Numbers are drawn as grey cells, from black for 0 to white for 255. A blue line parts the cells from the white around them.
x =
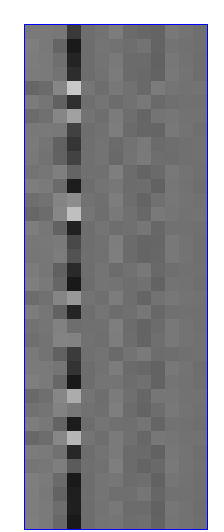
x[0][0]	121
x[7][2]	120
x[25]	[126, 122, 103, 25, 109, 116, 116, 109, 112, 99, 116, 114, 111]
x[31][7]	107
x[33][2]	99
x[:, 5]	[114, 116, 115, 114, 110, 116, 110, 113, 115, 115, 112, 115, 111, 110, 116, 113, 113, 116, 116, 111, 116, 112, 111, 115, 114, 116, 110, 111, 116, 110, 115, 113, 116, 116, 115, 116]
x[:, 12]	[111, 111, 110, 110, 115, 112, 114, 111, 113, 113, 112, 110, 113, 115, 112, 111, 111, 112, 111, 114, 112, 112, 113, 113, 110, 111, 114, 113, 111, 114, 111, 112, 111, 111, 110, 111]
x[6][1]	112
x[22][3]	130
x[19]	[108, 113, 133, 152, 115, 111, 124, 110, 101, 114, 119, 115, 114]
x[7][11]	115
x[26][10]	118
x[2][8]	107
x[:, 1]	[121, 121, 122, 122, 107, 117, 112, 121, 116, 114, 118, 122, 114, 108, 119, 120, 119, 118, 121, 113, 118, 117, 115, 115, 122, 122, 111, 116, 120, 109, 122, 119, 122, 120, 122, 122]
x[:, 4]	[110, 109, 109, 109, 117, 111, 115, 110, 111, 112, 112, 109, 114, 117, 110, 110, 111, 110, 109, 115, 110, 112, 113, 112, 109, 109, 116, 113, 109, 116, 109, 111, 109, 110, 109, 109]
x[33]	[125, 120, 99, 31, 110, 116, 111, 111, 117, 102, 113, 113, 111]
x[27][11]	115
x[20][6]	109
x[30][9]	98
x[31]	[117, 119, 126, 91, 111, 113, 126, 107, 100, 105, 121, 115, 112]
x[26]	[105, 111, 134, 172, 116, 110, 123, 111, 102, 118, 118, 114, 114]
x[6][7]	110
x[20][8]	119
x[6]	[107, 112, 134, 161, 115, 110, 123, 110, 101, 116, 118, 114, 114]
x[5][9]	106
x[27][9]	109
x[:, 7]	[107, 110, 107, 107, 113, 113, 110, 107, 114, 115, 108, 108, 109, 112, 112, 107, 107, 113, 110, 110, 112, 108, 109, 115, 107, 109, 111, 108, 111, 112, 107, 107, 108, 111, 108, 109]

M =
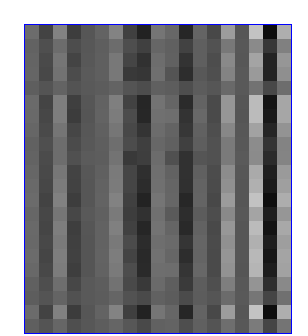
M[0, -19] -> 108
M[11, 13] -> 75
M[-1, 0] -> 95
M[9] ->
[99, 75, 109, 80, 91, 93, 115, 57, 62, 108, 80, 49, 85, 81, 122, 90, 139, 43, 132]
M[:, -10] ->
[117, 102, 109, 111, 96, 115, 112, 108, 103, 108, 111, 112, 117, 112, 115, 110, 113, 110, 106, 97, 117, 97]
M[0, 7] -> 64
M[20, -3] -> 195
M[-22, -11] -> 34
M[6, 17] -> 25
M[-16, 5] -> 99
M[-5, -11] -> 42
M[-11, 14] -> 144
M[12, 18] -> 173
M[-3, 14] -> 107
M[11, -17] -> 123
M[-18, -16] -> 83
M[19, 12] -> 92
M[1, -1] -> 128
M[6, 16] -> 187
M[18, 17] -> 46
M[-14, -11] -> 63
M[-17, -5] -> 150
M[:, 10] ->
[103, 96, 97, 84, 93, 101, 110, 99, 96, 80, 98, 101, 102, 90, 101, 106, 102, 109, 94, 92, 102, 99]
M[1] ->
[98, 79, 108, 77, 87, 94, 108, 78, 64, 102, 96, 66, 95, 82, 120, 88, 138, 55, 128]
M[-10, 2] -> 129
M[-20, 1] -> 74
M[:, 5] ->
[99, 94, 95, 95, 92, 98, 99, 96, 94, 93, 96, 98, 99, 96, 98, 98, 99, 98, 93, 92, 99, 93]
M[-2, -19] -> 107
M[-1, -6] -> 84
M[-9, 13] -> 77
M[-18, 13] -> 86
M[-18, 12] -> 92
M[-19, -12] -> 57
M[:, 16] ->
[195, 138, 164, 154, 114, 187, 187, 162, 140, 139, 170, 176, 194, 164, 187, 176, 184, 181, 148, 118, 195, 123]
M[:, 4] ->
[86, 87, 88, 90, 89, 86, 85, 87, 88, 91, 87, 86, 86, 89, 86, 85, 85, 85, 89, 89, 86, 87]
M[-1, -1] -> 116

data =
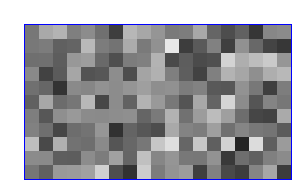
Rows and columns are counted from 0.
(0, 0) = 119
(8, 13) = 95
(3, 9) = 177
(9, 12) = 119
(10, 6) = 78
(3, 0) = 137
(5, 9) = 153
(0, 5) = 112
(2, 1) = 112
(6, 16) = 70
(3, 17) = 174
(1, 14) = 63
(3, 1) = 66
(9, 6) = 161
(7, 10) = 169
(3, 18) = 184
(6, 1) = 87
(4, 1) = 102
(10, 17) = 167
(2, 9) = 179
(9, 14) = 57
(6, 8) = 101
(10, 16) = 133
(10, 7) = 50
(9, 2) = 94
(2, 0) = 111
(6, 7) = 143
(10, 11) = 156
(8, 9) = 198
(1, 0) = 120
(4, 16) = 120
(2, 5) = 105
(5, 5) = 71
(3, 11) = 94
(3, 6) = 141
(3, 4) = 83

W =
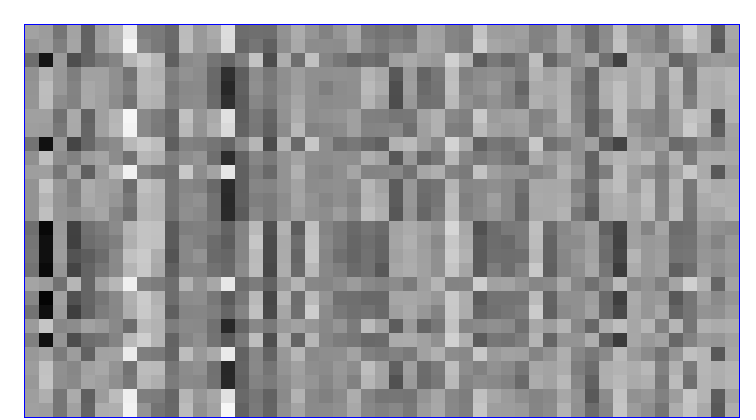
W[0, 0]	162
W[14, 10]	91
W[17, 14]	105
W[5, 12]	141
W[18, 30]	131
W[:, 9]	[122, 121, 183, 176, 182, 176, 124, 122, 189, 176, 117, 182, 178, 178, 193, 192, 173, 168, 124, 177, 183, 178, 179, 122, 186, 174, 124, 115]
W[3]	[145, 178, 152, 126, 161, 161, 144, 115, 185, 176, 128, 146, 140, 105, 48, 94, 141, 119, 143, 157, 143, 143, 145, 144, 180, 167, 89, 156, 100, 119, 189, 129, 140, 144, 140, 123, 180, 160, 175, 138, 99, 169, 176, 168, 181, 134, 187, 113, 178, 175, 182]
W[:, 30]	[133, 133, 208, 189, 192, 185, 136, 126, 211, 185, 131, 180, 189, 187, 214, 199, 204, 197, 131, 201, 200, 194, 209, 140, 190, 185, 135, 136]
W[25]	[152, 195, 143, 137, 165, 159, 143, 120, 184, 174, 124, 138, 136, 114, 40, 98, 131, 123, 141, 157, 149, 134, 149, 129, 182, 163, 81, 155, 107, 120, 185, 132, 141, 137, 130, 105, 172, 162, 185, 135, 97, 175, 185, 170, 175, 120, 188, 111, 180, 173, 181]
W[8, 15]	138
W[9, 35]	104
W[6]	[160, 160, 113, 170, 98, 160, 181, 246, 137, 124, 105, 193, 150, 169, 225, 95, 122, 100, 146, 172, 141, 145, 148, 160, 128, 127, 118, 119, 163, 177, 136, 128, 201, 155, 161, 164, 130, 139, 181, 135, 96, 125, 192, 140, 137, 124, 164, 194, 186, 83, 179]
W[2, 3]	78
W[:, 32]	[195, 204, 92, 140, 144, 133, 201, 187, 97, 121, 195, 136, 138, 140, 81, 92, 91, 92, 206, 92, 102, 138, 92, 200, 129, 141, 192, 198]
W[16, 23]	101
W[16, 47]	118
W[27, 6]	175
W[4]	[148, 189, 153, 131, 168, 162, 144, 126, 185, 182, 120, 137, 138, 104, 39, 97, 144, 124, 142, 158, 143, 126, 140, 143, 186, 172, 78, 159, 106, 116, 192, 136, 144, 157, 133, 101, 170, 169, 177, 126, 102, 175, 191, 166, 181, 134, 179, 115, 175, 170, 183]
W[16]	[120, 16, 158, 83, 93, 108, 138, 193, 202, 173, 84, 136, 147, 106, 102, 134, 186, 75, 171, 101, 198, 133, 112, 101, 114, 100, 161, 171, 160, 144, 204, 178, 91, 111, 110, 111, 183, 99, 135, 150, 163, 108, 71, 181, 153, 159, 116, 118, 150, 146, 155]
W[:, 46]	[166, 155, 101, 187, 179, 181, 164, 163, 106, 179, 163, 183, 180, 187, 108, 113, 116, 95, 164, 88, 101, 182, 103, 149, 177, 188, 157, 173]
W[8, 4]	103
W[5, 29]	114
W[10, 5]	154
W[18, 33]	161
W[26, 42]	194
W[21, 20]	150
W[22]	[128, 16, 149, 77, 109, 114, 132, 185, 207, 179, 99, 133, 144, 115, 89, 122, 190, 78, 176, 100, 183, 134, 124, 119, 105, 107, 171, 172, 161, 144, 209, 175, 92, 119, 115, 126, 181, 101, 148, 148, 174, 99, 59, 167, 153, 162, 103, 130, 154, 150, 162]
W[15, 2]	156
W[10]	[158, 159, 118, 162, 96, 154, 185, 241, 134, 117, 113, 200, 141, 163, 230, 96, 126, 105, 147, 177, 138, 133, 143, 165, 131, 132, 136, 114, 166, 175, 131, 122, 195, 159, 146, 147, 133, 142, 178, 155, 99, 126, 188, 158, 141, 124, 163, 199, 170, 89, 158]
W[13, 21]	141
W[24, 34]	138
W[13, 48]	167

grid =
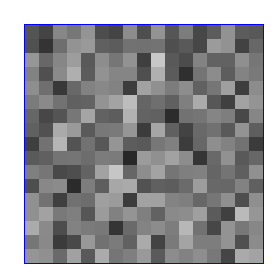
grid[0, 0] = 84
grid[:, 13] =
[92, 155, 98, 140, 118, 87, 133, 113, 142, 105, 101, 104, 118, 91, 71, 125, 120]
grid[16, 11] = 130
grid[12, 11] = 127
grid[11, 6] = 167
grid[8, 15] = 114
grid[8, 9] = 119
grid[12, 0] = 144
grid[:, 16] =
[88, 103, 118, 121, 140, 148, 134, 94, 59, 103, 144, 96, 143, 150, 135, 139, 163]
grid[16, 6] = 117
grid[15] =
[118, 137, 59, 73, 152, 113, 123, 97, 170, 67, 122, 164, 125, 125, 147, 79, 139]
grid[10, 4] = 99
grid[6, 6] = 93
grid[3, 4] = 91
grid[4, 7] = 61
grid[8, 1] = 114
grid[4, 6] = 130
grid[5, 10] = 96
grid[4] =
[142, 111, 56, 104, 130, 136, 130, 61, 162, 144, 124, 141, 97, 118, 159, 62, 140]
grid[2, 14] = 98
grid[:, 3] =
[119, 147, 157, 175, 104, 96, 119, 154, 83, 117, 78, 43, 113, 127, 130, 73, 161]
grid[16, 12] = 142
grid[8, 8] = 89
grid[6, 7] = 178
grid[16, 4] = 89
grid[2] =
[150, 103, 134, 157, 89, 141, 118, 146, 63, 200, 89, 76, 131, 98, 98, 143, 118]
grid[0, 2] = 135
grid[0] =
[84, 68, 135, 119, 148, 77, 68, 140, 78, 147, 86, 124, 71, 92, 146, 92, 88]
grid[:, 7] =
[140, 114, 146, 133, 61, 189, 178, 150, 93, 40, 102, 170, 60, 148, 106, 97, 127]
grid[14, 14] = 147
